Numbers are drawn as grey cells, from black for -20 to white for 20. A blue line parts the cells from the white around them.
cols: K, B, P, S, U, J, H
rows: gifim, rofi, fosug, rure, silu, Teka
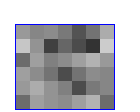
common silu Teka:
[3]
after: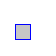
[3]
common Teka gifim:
[2]
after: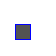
[-2]

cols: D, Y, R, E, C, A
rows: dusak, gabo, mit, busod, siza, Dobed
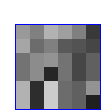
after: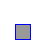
[0]
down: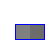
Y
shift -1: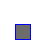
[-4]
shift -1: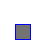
[-3]

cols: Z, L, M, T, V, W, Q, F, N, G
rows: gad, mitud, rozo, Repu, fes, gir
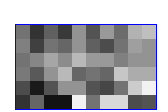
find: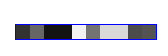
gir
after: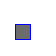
[8]
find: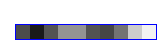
fes

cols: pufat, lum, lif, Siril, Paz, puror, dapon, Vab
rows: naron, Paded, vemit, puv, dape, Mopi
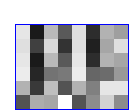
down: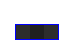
puror
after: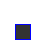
[15]
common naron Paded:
[15]
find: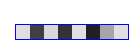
Paded
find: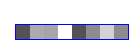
Mopi

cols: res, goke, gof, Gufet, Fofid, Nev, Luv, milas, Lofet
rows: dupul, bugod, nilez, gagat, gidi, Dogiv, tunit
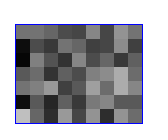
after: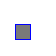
[1]
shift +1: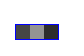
[ -8   4 -12]
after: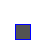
[-12]

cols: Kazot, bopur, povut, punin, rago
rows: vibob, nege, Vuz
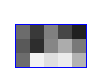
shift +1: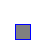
[1]
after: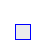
[8]
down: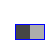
punin
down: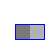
rago

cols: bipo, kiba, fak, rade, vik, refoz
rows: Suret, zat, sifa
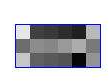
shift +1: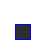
[-12]
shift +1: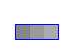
[2 5 8]
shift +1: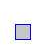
[12]

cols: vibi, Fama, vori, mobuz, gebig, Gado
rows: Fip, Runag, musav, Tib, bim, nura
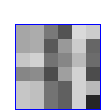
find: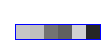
nura
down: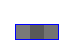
vori

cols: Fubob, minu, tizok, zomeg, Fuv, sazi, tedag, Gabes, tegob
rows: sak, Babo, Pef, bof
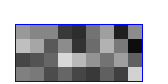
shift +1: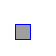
[6]
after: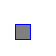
[-1]

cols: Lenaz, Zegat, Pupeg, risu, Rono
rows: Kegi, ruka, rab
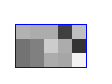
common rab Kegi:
[7]
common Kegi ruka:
[7]
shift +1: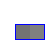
[-1  1]
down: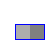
Zegat
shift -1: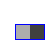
[  6 -11]
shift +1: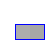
[8 7]
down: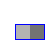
Lenaz

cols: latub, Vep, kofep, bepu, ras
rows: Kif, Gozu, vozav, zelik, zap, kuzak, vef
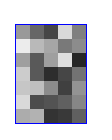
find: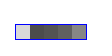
kuzak
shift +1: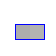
[8 9]

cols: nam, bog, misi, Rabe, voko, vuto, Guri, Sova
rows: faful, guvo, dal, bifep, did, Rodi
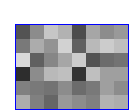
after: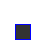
[10]
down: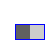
voko
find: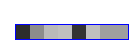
bifep
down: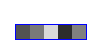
nam
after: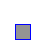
[13]
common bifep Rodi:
[2]
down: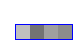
Sova

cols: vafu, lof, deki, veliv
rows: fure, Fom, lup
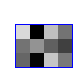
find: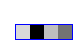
fure
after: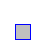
[-2]
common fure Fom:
[-2]
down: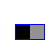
lof
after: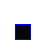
[11]
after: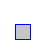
[-1]

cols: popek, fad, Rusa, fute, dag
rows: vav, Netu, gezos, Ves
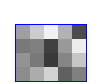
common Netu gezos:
[-1]
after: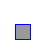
[17]
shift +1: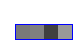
[ 0  1 -9  5]
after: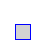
[-5]

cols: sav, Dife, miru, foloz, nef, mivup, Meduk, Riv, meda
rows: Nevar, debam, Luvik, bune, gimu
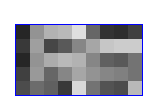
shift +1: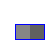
[ 2 -4]
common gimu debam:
[-11]
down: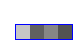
Meduk
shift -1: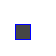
[-10]
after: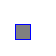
[-2]

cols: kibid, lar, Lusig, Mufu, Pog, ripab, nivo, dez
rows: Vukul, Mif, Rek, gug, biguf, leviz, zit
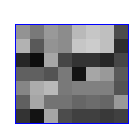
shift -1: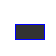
[-13 -13]
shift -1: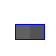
[-6 -8]
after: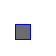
[-4]
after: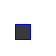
[-10]
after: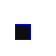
[6]

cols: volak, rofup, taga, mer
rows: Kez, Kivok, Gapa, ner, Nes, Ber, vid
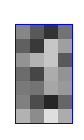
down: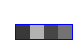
rofup
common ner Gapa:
[3]
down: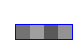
mer
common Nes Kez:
[-2]

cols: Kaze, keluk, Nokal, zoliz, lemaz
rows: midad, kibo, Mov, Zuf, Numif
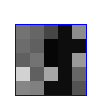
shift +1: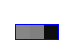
[  2   1 -17]
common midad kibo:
[-18]
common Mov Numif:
[-18]
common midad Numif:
[-18]

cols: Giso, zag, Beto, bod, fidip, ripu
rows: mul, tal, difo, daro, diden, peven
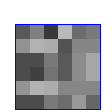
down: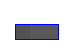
bod
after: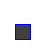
[-2]
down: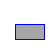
ripu
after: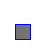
[-6]
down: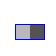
bod

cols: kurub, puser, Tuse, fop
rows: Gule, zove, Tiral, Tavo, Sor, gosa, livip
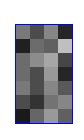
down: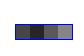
fop
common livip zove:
[-5]
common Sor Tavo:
[-8]
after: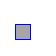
[-9]
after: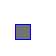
[1]
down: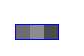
puser

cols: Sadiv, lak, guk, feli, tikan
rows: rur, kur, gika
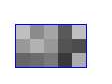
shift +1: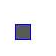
[-5]
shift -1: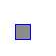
[1]
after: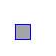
[-6]
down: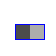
tikan
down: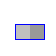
Sadiv
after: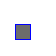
[-1]

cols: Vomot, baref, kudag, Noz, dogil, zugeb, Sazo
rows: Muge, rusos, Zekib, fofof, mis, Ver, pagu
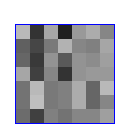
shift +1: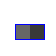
[ -3 -10]
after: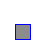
[5]
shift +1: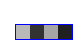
[ 10 -11   7 -14]
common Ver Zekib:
[-4]
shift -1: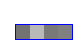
[-3  8 -2 -1]
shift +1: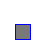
[0]
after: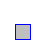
[-1]

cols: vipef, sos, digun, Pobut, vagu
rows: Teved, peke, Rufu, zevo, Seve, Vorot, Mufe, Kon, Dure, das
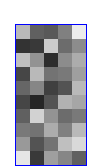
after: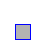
[6]
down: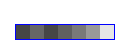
vipef
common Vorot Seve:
[-7]
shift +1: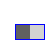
[-4 14]
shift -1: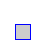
[11]
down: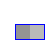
sos

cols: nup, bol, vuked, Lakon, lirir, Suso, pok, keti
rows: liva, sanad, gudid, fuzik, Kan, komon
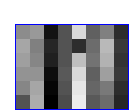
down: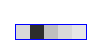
lirir
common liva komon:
[-7]
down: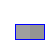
nup
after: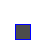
[17]

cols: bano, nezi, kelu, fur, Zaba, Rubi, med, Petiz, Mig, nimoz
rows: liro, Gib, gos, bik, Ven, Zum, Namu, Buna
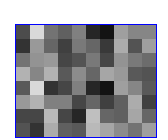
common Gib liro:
[5]
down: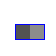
Zaba
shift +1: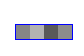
[ 2  9 -5  3]
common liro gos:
[-2]
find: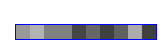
Zum
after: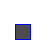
[14]
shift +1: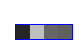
[-13  11  -3  -4]

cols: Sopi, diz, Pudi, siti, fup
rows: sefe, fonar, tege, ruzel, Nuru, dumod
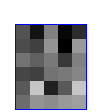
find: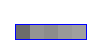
dumod
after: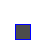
[-10]
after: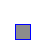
[4]
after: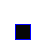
[-13]

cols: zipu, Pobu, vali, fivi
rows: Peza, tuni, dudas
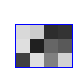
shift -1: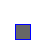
[-5]
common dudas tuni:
[15]
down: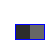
vali

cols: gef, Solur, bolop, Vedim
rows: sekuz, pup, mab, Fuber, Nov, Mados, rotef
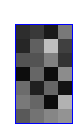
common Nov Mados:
[-4]
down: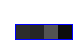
gef
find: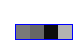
Mados
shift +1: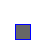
[-3]
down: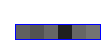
Solur
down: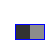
Vedim
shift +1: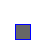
[-3]

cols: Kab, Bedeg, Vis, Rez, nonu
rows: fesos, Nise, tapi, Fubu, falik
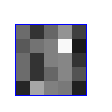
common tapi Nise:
[0]
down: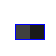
nonu
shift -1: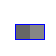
[-5  0]
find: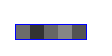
Fubu
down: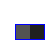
nonu
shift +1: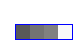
[-5 -1  1 20]

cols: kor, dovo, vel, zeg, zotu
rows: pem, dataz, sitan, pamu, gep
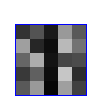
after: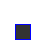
[-7]
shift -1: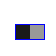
[-17   3]
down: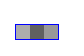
dovo
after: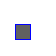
[-18]
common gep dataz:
[5]

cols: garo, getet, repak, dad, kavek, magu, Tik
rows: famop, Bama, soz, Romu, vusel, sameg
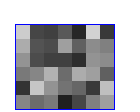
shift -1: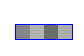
[ 0  7 -4  6]
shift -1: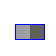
[ 4 -6]
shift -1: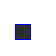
[-14]
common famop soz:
[-10]
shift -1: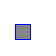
[0]
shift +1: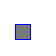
[0]

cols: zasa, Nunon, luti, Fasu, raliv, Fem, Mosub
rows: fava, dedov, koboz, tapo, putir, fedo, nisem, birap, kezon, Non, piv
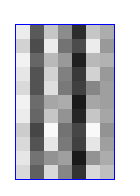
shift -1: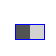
[-8 12]
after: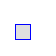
[-1]
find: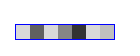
piv

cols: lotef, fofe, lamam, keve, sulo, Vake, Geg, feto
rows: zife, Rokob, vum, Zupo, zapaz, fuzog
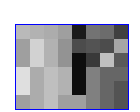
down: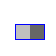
Geg
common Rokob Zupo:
[8]
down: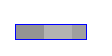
keve
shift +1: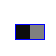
[-17   1]
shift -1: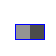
[ 2 -9]
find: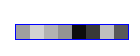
vum
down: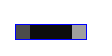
sulo

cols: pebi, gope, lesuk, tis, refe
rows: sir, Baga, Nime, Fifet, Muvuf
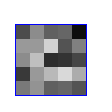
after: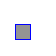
[-5]
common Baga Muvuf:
[-7]
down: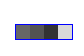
tis
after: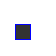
[-9]
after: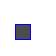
[2]

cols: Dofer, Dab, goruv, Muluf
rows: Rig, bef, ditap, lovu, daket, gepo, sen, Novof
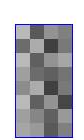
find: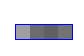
lovu
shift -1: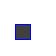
[-11]
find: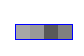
Novof
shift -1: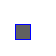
[-6]

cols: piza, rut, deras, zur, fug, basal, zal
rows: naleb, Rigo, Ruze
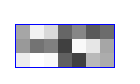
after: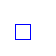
[19]
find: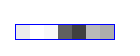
Ruze
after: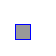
[-2]
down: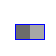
zal
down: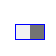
rut
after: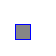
[-6]

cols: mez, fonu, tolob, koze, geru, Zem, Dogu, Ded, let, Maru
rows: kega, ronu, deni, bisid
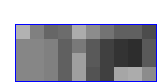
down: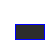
let
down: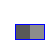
Maru
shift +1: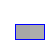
[7 8]
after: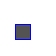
[-10]
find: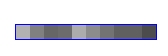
kega

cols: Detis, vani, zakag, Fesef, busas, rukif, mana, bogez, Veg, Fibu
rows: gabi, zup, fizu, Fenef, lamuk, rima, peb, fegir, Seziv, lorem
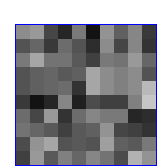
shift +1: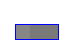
[2 0 0]
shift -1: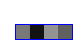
[ -2 -18   2  -6]
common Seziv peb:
[-1]
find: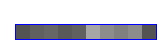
Fenef

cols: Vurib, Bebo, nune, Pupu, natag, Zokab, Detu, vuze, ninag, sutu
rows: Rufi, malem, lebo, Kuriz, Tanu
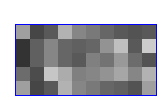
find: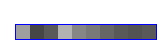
Rufi
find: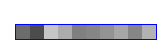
Kuriz
